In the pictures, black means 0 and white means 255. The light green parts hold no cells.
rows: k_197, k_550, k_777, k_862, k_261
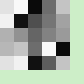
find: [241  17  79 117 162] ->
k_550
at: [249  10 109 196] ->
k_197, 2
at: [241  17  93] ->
k_261, 2
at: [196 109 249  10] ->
k_862, 2

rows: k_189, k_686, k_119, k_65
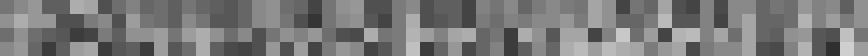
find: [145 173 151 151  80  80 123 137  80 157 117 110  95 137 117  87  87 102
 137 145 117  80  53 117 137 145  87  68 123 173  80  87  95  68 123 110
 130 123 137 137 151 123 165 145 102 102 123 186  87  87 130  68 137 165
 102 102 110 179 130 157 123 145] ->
k_686
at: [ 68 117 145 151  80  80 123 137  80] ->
k_189, 23
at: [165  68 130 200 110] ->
k_119, 42
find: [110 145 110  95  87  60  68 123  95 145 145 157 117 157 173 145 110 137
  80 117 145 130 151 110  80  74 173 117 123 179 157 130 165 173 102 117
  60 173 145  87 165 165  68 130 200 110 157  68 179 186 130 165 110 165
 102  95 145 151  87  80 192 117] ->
k_119
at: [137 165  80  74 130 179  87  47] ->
k_65, 53
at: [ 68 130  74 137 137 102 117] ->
k_189, 50
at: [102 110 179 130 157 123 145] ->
k_686, 56

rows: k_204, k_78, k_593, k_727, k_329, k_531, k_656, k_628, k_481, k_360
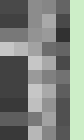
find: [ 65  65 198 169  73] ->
k_329
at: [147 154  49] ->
k_593, 3
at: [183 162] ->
k_727, 2
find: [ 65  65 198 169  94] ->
k_656

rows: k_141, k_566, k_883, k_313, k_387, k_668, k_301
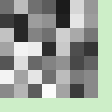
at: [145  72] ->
k_387, 5
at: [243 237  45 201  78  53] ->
k_313, 2
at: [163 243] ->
k_313, 1
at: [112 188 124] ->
k_668, 4
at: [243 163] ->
k_668, 1
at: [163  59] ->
k_301, 5

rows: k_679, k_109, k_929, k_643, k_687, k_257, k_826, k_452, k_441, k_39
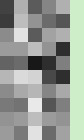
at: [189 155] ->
k_441, 3
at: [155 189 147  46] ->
k_643, 2
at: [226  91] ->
k_929, 2
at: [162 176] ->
k_929, 4
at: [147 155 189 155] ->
k_441, 1
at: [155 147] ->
k_441, 4

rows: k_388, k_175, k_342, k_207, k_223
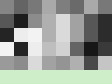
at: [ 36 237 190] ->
k_207, 2
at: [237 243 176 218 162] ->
k_342, 2
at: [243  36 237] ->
k_207, 1
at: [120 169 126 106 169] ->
k_388, 3

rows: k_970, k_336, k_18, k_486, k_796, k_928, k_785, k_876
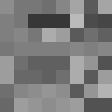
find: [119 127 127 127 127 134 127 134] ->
k_486
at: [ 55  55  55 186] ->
k_336, 3
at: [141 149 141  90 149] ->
k_785, 3
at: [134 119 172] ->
k_18, 2
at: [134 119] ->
k_18, 2
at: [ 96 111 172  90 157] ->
k_928, 4
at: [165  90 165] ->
k_970, 6

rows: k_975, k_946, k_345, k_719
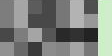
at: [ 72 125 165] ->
k_345, 1
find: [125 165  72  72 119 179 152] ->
k_946
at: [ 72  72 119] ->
k_946, 3
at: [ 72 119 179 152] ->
k_946, 4

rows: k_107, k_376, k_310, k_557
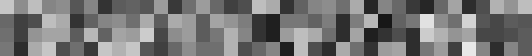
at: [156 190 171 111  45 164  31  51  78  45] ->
k_310, 21
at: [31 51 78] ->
k_310, 27
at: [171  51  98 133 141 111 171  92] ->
k_376, 5
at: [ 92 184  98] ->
k_310, 6
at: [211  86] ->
k_376, 34
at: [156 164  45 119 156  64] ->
k_557, 28
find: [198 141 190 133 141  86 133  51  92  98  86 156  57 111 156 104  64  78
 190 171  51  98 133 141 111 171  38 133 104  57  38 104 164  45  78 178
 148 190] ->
k_107

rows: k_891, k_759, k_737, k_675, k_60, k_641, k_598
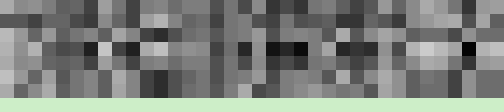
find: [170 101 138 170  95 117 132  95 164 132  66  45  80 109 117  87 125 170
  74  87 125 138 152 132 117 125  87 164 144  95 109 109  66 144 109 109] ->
k_598
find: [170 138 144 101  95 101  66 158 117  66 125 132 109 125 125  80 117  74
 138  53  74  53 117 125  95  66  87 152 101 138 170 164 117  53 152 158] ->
k_60
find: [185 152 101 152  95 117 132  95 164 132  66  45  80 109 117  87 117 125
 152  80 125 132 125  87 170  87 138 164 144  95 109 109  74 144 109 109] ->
k_737
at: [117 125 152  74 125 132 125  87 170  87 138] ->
k_641, 17
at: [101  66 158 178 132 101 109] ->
k_759, 9
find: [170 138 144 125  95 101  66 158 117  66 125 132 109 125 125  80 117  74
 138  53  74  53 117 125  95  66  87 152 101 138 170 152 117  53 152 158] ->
k_891

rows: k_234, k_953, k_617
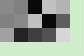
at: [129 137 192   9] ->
k_953, 1
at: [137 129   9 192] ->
k_234, 1

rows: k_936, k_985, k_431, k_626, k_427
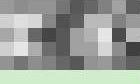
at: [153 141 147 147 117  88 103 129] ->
k_936, 1
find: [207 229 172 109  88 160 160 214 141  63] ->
k_626
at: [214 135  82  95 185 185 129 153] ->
k_985, 3

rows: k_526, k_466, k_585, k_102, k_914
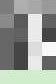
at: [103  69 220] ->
k_102, 1
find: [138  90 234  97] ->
k_466
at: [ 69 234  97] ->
k_914, 2
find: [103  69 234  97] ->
k_914
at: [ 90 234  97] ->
k_466, 2

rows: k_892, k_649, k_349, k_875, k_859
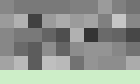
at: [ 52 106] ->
k_349, 7
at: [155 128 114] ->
k_892, 8
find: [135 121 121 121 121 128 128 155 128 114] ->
k_892

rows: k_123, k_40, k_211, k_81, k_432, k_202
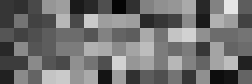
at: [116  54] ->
k_202, 13
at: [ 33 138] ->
k_202, 1
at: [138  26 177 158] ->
k_40, 14

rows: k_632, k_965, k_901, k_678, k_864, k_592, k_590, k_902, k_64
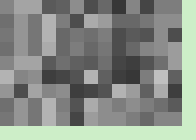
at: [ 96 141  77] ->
k_632, 5
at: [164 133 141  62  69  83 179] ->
k_590, 3
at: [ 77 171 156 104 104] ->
k_965, 6
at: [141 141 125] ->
k_64, 8

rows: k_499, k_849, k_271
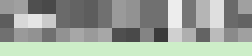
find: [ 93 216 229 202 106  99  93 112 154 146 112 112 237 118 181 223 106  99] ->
k_849
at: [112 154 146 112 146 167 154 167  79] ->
k_271, 1
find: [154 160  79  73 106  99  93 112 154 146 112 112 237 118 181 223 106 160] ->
k_499
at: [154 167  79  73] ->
k_271, 7
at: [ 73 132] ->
k_271, 10
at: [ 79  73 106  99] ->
k_499, 3

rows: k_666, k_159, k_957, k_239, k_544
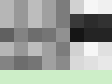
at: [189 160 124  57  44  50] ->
k_159, 3
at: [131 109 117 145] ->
k_957, 2

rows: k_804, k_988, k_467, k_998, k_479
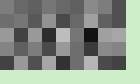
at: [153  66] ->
k_467, 1
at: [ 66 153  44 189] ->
k_467, 2
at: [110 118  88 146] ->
k_988, 1

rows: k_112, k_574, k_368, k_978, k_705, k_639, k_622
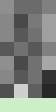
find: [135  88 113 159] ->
k_368
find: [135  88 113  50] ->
k_639

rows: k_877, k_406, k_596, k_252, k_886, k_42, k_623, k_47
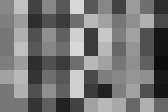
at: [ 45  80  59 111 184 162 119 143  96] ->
k_886, 3
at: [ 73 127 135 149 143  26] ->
k_42, 7

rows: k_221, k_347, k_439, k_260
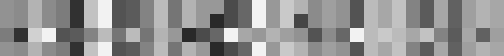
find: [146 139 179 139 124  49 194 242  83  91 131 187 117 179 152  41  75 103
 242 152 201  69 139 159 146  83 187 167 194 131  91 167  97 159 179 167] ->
k_347
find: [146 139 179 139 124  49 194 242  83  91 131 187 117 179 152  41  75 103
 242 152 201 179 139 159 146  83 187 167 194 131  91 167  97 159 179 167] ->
k_260
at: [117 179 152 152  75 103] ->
k_221, 13

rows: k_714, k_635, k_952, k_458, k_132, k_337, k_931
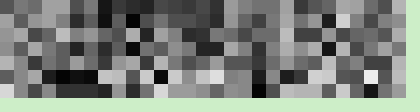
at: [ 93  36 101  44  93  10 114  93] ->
k_458, 5
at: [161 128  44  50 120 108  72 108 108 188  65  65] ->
k_952, 12
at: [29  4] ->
k_337, 4

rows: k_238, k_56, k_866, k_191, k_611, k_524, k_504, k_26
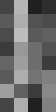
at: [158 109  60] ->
k_611, 2
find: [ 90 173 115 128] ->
k_524
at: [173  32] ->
k_26, 2
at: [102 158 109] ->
k_611, 1
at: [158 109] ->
k_611, 2
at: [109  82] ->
k_191, 3

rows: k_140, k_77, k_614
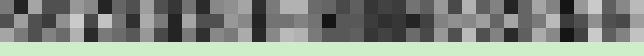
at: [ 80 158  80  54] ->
k_140, 10
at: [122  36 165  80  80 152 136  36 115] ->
k_77, 12
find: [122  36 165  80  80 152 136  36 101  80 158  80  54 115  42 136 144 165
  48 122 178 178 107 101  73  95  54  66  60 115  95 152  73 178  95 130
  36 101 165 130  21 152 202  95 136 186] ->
k_140
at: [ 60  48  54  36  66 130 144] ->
k_77, 27
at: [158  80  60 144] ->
k_77, 2
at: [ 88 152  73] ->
k_614, 10

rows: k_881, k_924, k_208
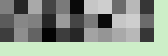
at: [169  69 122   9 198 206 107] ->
k_881, 3
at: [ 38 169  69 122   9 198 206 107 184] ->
k_881, 2
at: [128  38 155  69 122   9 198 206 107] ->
k_924, 3
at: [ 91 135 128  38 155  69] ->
k_924, 1
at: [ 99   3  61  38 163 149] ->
k_208, 3

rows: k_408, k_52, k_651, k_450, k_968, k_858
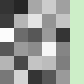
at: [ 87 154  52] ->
k_651, 3
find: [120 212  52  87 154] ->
k_858
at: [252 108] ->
k_651, 1
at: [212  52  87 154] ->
k_858, 2
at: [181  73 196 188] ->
k_968, 1

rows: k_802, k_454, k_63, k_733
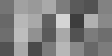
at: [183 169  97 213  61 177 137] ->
k_454, 2
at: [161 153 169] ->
k_802, 2
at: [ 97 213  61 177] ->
k_454, 4
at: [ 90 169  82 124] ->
k_63, 4

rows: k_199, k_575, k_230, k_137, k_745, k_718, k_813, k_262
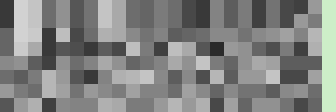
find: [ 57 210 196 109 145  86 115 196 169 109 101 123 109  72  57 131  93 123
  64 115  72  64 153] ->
k_199
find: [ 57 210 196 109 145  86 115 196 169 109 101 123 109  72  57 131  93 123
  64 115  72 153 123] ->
k_575
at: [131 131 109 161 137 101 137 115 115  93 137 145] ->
k_813, 11
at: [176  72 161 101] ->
k_262, 15
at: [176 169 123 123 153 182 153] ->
k_262, 8
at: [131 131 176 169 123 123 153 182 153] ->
k_262, 6
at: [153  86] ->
k_718, 5

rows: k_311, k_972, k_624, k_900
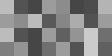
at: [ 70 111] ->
k_900, 3
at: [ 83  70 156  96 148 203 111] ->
k_624, 2
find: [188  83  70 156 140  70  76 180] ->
k_311
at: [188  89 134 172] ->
k_972, 3

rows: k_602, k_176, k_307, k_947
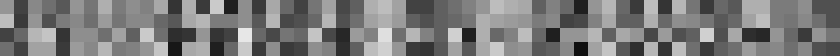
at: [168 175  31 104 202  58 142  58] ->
k_947, 14
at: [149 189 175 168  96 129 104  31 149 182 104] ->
k_602, 35
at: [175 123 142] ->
k_602, 8

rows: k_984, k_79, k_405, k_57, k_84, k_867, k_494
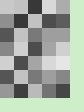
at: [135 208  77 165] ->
k_57, 1
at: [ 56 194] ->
k_79, 2
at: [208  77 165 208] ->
k_57, 2

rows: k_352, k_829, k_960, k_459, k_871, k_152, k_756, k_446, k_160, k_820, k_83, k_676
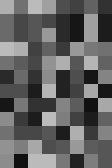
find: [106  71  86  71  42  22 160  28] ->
k_829
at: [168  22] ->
k_756, 7
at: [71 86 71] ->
k_829, 2

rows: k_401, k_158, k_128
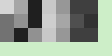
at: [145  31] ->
k_158, 2
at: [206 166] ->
k_158, 4

